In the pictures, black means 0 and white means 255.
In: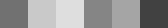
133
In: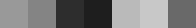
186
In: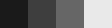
62
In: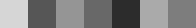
44
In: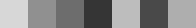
189
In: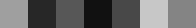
72
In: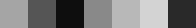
184
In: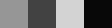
66
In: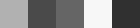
101
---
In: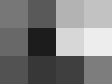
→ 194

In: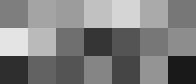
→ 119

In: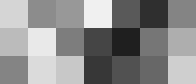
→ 132

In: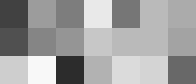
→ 171

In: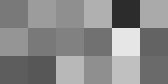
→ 170

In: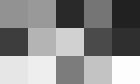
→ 33

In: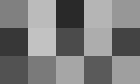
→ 151
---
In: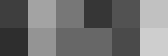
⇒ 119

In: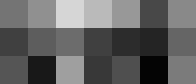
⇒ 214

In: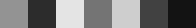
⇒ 228

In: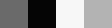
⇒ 247

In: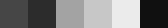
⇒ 163

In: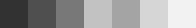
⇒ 120

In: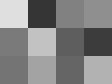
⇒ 129
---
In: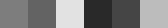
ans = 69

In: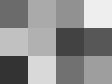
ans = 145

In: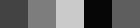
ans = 6

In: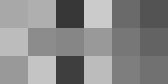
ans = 106

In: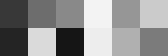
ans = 150

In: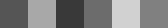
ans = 209

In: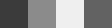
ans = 239

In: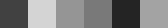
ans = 36
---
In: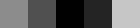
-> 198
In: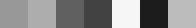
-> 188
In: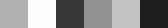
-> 30
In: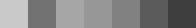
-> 62
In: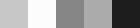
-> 29
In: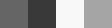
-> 165
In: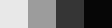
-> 6
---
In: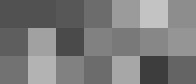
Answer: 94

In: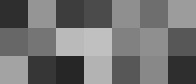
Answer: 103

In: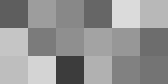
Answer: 197

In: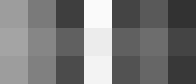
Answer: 164

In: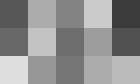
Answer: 104

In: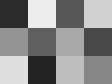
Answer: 148
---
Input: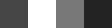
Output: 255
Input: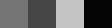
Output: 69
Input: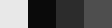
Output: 10
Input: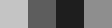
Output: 93
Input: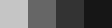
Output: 102
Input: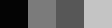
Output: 123
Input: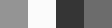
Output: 251
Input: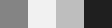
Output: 241
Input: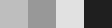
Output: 152
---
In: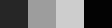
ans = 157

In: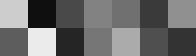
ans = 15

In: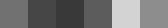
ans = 70

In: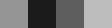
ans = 27

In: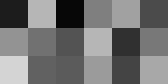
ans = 182

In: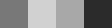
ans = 209

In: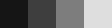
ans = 62

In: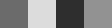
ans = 220
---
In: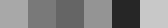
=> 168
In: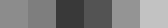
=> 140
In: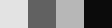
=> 227
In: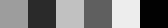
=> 157
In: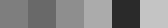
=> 126
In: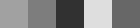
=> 161
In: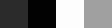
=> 43
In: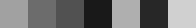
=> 161
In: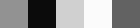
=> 146
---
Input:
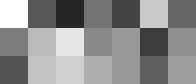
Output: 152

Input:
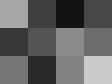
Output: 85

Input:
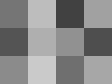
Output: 175

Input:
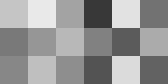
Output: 129

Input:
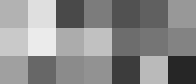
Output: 109

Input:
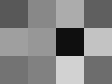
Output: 151

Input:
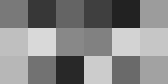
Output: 129
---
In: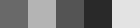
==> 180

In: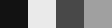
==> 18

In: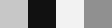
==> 199

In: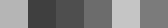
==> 78

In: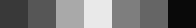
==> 233

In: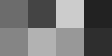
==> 133

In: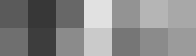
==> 202

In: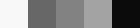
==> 103

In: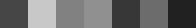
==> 144
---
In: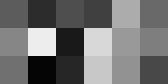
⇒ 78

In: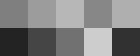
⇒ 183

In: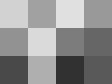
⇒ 224

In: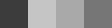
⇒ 169

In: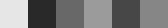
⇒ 104

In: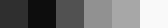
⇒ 81

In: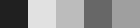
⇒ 188

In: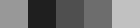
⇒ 79

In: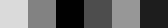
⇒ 1

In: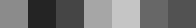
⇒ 69
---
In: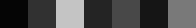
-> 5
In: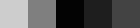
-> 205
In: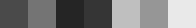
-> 74
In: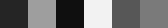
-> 37
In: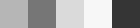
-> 182
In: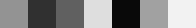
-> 147
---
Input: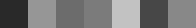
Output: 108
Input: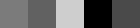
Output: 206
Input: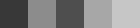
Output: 78
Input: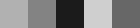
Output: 27
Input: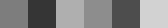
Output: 175
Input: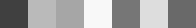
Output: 166
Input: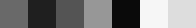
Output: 84
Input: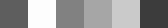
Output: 129
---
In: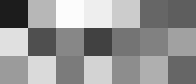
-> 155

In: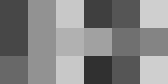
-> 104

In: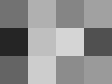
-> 100

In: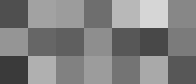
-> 58

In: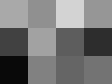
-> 9

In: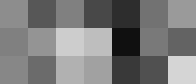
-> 135

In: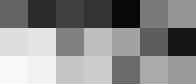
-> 249

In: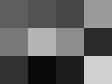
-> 49
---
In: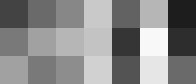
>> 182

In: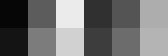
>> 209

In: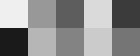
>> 131

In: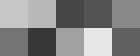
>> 161

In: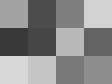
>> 185

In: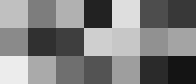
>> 62

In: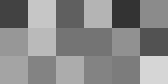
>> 116

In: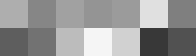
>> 188

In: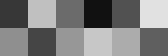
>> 151
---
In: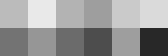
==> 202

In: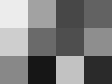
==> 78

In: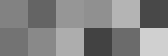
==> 180

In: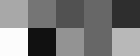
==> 103

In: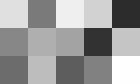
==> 50

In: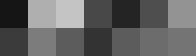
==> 78
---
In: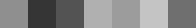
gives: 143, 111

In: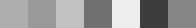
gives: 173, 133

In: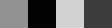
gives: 146, 60

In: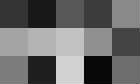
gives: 52, 110

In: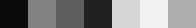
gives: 11, 173

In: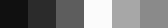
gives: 16, 138
